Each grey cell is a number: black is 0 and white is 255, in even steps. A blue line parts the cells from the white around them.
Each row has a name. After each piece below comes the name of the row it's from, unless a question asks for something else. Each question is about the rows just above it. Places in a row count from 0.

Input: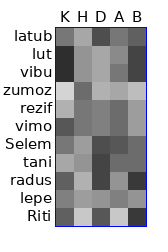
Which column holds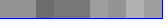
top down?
H
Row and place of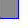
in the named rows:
lut, 3
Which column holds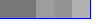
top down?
H

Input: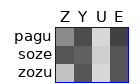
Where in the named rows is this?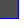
pagu, 1
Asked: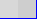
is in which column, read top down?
U
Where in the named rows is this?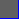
soze, 1
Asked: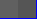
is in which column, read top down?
Y
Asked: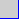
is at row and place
soze, 2
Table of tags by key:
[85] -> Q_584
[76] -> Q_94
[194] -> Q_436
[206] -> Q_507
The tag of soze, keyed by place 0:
Q_584

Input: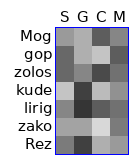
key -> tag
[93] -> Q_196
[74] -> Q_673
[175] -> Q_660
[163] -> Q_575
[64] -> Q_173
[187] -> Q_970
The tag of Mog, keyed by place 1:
Q_660
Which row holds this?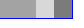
zako

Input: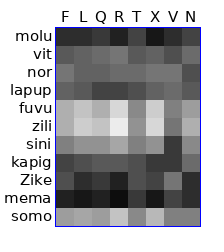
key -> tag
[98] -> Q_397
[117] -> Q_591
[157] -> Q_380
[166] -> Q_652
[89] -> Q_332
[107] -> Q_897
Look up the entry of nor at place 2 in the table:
Q_397
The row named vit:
[ 89  98 107 117  89  98  79 107]
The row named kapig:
[ 67  79  89  89  79  57  57 107]
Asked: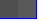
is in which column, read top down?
N
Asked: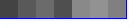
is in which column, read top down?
T
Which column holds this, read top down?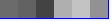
Q
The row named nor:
[117  98  98 107 107 117 117  79]

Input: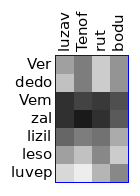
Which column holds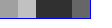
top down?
luzav
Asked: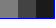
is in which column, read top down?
Tenof
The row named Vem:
[48 67 57 79]
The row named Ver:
[160 125 204 148]
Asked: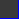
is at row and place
Vem, 2
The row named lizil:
[102 125 114 171]

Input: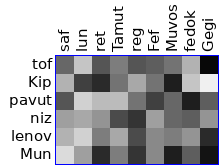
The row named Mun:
[219 159  42 125  52 137  30  94  19]
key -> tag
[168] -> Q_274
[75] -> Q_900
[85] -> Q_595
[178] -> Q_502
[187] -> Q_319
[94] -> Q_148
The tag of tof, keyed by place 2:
Q_595
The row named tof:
[103 197  85 125  85  94 115 178   8]
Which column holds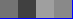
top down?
Fef
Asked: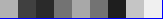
Kip
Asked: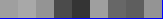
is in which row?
niz

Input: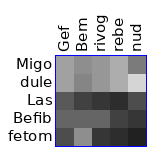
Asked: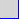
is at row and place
dule, 4
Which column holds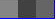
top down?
Bem
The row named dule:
[161 133 151 173 213]
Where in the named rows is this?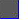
Las, 0
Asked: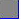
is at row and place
dule, 1

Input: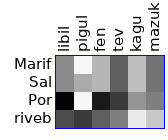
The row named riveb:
[ 77  58  95 127 234 200]
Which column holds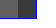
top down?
tev

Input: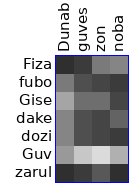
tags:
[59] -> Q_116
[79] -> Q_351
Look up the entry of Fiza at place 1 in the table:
Q_116
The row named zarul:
[47 59 88 47]

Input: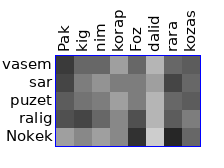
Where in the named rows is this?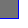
puzet, 1
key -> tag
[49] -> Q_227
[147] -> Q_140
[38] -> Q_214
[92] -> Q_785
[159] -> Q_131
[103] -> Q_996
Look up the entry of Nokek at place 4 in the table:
Q_227
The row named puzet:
[ 92 115 125 159 125 181 103  92]
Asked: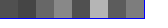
ralig
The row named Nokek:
[159 136 159 136  49 205  38 103]

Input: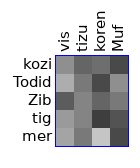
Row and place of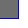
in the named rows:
kozi, 2
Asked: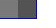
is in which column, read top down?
Muf
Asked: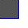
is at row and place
tig, 3
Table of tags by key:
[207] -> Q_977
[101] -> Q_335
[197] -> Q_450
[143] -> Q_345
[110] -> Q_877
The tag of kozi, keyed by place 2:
Q_877

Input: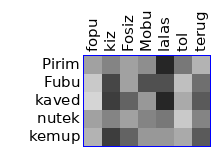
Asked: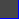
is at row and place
Fubu, 1
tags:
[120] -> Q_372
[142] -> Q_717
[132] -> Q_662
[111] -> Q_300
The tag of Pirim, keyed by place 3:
Q_717
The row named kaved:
[213  61  99 152  38 170  90]
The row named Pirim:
[161 132 161 142  38 120 179]
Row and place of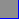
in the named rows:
Pirim, 3
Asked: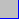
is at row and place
Fubu, 5

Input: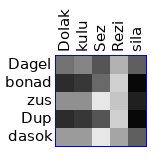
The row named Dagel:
[114 132  85 177  95]
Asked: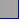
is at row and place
dasok, 3

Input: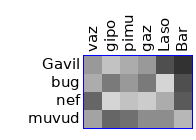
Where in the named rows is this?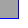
muvud, 0
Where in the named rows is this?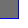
muvud, 2
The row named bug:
[172 122 153 122 213  79]
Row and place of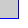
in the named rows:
nef, 3
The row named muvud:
[163 102 112 141 141 183]

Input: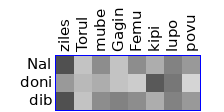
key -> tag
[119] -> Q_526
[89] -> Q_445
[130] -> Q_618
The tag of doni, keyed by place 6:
Q_526
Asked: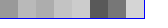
doni
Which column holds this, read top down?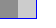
Femu
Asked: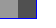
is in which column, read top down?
ziles

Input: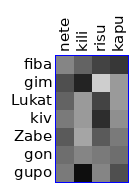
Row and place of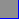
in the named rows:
kiv, 3
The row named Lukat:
[ 99 154  67 154]
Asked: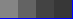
fiba
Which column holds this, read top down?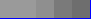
kapu
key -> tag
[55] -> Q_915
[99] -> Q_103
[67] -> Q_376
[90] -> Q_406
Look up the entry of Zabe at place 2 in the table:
Q_406
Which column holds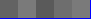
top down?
nete
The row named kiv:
[122 154  45 143]

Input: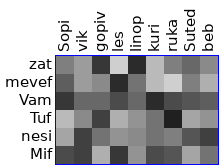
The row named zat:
[127 156  55 207  43 186 127 104 138]
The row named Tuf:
[186 138  64 175 147 115  32 165 147]
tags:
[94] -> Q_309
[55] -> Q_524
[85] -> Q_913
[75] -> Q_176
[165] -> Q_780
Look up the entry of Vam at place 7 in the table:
Q_913
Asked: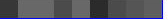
Vam

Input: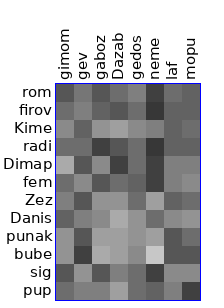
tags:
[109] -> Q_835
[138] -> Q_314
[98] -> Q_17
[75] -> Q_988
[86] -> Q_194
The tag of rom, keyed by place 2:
Q_194
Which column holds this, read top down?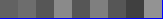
gev
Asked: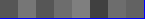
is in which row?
rom
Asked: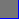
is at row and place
rom, 1
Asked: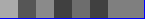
Dimap
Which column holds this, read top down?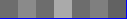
gimom

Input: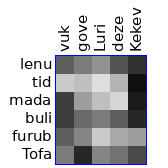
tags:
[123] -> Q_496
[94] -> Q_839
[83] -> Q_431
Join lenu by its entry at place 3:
Q_431
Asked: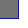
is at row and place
Tofa, 3

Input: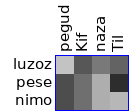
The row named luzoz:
[195  87 121  99]
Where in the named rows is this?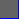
luzoz, 3
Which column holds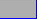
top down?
naza
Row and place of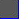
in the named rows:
luzoz, 1
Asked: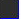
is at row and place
pese, 3

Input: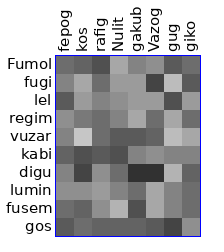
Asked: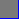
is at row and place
regim, 1
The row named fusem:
[109  99 143 179  80 167 131 109]
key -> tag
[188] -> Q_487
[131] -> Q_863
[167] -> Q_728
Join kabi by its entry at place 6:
Q_863
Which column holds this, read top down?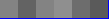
fepog

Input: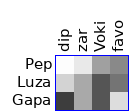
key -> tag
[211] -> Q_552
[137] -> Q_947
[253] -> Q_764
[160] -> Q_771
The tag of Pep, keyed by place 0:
Q_764
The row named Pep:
[253 233 160 137]
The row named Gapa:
[ 61 169  85 221]
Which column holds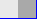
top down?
zar

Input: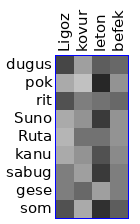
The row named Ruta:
[181 114 114 147]
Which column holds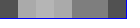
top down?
Ligoz
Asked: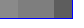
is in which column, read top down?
befek
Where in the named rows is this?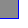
kanu, 3
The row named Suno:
[170 147  58 147]
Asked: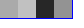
pok
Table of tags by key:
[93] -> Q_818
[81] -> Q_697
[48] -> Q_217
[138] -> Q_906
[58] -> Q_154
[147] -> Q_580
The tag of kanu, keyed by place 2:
Q_697

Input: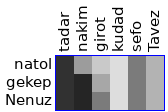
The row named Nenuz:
[ 49  37 123 221 123 179]
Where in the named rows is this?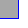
gekep, 2
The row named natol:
[ 49 156 201 221 123 179]

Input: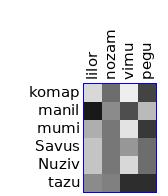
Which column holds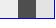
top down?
vimu
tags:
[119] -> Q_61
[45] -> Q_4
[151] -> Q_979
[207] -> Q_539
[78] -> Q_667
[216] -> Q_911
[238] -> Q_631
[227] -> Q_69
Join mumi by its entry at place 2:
Q_69

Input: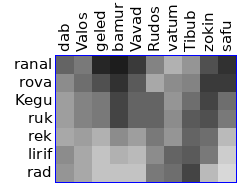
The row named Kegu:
[158 131 121  68 100 100 149 110  68 110]
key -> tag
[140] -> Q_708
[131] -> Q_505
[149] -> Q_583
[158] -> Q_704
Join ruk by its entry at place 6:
Q_708
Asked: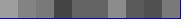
ruk
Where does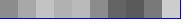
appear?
lirif
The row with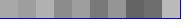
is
rek

